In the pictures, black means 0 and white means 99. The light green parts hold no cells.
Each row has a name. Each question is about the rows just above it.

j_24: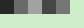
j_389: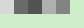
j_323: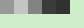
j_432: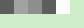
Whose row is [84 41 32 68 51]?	j_389
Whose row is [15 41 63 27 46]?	j_24

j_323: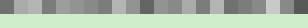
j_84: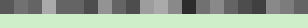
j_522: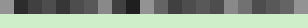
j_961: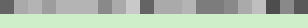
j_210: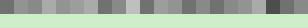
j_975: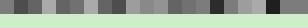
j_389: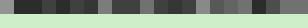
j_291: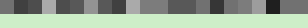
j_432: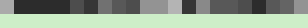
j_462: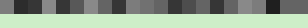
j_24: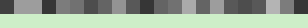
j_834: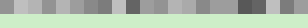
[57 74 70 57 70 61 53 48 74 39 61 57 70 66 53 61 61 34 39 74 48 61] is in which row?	j_834
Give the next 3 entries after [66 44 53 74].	[44 61 57]
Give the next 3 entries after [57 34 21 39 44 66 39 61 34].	[30 34 70]
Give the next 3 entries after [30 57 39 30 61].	[66 53 17]
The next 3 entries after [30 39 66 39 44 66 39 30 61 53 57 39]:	[44 48 17]
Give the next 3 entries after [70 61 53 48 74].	[39 61 57]

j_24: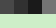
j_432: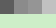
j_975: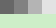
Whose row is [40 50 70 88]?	j_975
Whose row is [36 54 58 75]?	j_432

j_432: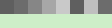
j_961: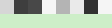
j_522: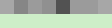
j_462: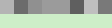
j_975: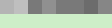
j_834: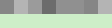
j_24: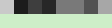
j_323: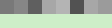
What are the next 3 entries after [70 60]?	[42 56 56]
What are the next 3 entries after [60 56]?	[32 60 60]

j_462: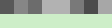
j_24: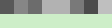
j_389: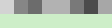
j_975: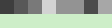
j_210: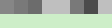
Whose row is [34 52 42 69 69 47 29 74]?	j_24
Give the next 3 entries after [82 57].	[57 29 65]
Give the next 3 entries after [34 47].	[82 57 57]
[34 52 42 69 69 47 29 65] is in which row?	j_462
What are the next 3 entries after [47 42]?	[74 74 47]

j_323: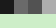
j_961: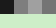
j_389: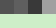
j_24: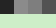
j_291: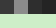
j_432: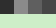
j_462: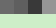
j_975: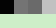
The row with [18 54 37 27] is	j_432
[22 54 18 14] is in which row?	j_291
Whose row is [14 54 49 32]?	j_24

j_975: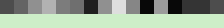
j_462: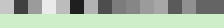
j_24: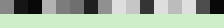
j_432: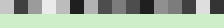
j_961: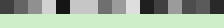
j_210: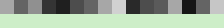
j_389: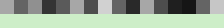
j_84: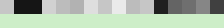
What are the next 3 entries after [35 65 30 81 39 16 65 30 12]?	[ 8 39 77]
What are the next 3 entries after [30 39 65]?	[81 16 30]
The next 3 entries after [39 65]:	[81 16 30]
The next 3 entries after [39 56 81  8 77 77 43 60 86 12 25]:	[60 30 35]

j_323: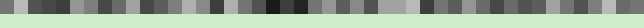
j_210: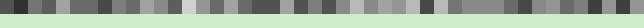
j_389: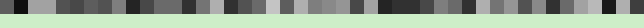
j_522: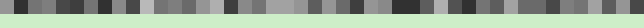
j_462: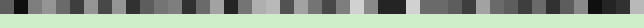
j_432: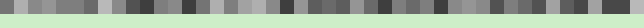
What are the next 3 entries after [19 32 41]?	[76 36 68]
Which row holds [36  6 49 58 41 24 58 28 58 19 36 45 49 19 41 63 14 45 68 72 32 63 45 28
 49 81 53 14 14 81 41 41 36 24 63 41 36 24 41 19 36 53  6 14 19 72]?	j_462
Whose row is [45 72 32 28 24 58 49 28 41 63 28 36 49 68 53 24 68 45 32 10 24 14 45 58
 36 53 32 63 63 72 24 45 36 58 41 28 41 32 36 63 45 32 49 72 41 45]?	j_323
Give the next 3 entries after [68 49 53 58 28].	[63 14 19]
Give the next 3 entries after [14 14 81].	[41 41 36]
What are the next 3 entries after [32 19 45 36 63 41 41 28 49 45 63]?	[36 58 28]

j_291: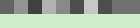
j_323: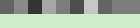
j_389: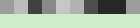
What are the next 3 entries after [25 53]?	[77 69 30]
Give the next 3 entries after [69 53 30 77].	[30 44 44]

